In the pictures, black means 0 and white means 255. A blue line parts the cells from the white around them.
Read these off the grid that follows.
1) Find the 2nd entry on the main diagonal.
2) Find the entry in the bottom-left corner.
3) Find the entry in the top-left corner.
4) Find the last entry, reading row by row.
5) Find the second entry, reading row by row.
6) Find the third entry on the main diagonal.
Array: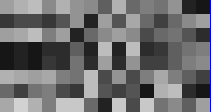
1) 74
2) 168
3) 159
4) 159
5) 177
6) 189

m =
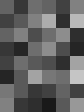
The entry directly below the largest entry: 65
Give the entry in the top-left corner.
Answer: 99
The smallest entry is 25
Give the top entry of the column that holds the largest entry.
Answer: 129
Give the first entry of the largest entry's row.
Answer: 37
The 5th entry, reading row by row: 65
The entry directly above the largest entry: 163
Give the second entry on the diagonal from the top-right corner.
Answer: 46
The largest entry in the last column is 197
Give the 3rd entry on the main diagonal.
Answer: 77
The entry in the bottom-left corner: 129
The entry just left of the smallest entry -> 46
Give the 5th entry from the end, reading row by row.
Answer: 55
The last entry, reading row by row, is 152

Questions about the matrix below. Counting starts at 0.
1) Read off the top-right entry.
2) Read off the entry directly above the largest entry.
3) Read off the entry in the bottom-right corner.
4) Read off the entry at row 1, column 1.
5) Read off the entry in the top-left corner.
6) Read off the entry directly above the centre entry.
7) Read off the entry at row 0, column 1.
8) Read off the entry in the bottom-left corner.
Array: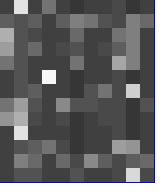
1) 64
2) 64
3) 73
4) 82
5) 64
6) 54
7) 226
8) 64

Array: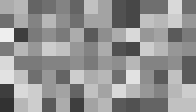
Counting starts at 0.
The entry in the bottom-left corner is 50
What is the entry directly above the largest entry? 111
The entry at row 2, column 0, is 238
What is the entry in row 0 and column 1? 183
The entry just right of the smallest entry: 183
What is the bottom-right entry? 193
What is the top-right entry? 111
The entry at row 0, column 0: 172
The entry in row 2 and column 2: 122
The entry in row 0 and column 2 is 100
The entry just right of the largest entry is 62

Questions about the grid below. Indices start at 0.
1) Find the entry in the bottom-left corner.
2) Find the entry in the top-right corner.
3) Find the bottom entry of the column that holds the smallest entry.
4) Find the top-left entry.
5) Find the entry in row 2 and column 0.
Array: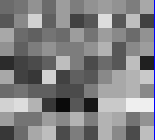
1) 55
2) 168
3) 75
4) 107
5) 168

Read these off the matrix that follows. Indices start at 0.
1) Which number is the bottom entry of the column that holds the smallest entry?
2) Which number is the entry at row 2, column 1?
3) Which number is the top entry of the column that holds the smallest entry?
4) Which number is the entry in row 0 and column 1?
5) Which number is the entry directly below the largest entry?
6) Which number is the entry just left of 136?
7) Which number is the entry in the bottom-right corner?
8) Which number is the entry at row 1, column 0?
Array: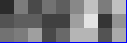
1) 114
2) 124
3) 43
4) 124
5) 181
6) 94
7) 170
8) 83

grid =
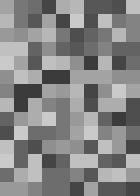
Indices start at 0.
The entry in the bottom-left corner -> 153
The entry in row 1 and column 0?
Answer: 183
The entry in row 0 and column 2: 109
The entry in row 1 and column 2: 87
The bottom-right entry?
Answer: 69
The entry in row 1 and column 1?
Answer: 119
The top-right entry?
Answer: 192
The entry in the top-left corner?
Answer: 163
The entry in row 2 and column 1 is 143
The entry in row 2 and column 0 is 153

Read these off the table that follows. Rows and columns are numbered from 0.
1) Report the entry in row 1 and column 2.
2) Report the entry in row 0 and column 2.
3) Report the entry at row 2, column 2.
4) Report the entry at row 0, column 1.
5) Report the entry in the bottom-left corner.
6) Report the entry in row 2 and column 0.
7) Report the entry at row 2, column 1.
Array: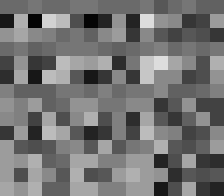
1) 5
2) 118
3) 137
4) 106
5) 166
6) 147
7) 166

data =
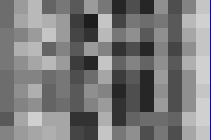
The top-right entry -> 197
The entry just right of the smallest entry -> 197
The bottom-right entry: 197
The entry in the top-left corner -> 109
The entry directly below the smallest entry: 50
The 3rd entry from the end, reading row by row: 78
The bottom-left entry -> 131
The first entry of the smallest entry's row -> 109
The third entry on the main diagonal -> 155
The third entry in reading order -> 185
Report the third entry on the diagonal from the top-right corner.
89
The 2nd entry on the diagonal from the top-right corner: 185
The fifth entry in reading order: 119
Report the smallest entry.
29
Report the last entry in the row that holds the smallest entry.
208

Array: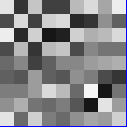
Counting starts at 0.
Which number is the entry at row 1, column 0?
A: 75
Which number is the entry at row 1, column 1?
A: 218
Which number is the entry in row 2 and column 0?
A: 237
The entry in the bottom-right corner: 208
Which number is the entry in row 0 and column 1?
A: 53
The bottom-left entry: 228
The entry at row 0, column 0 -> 228
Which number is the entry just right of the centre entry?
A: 135
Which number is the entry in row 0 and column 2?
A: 197
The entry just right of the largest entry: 22
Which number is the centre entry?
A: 135
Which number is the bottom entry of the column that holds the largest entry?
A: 166
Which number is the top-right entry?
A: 237
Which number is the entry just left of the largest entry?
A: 106
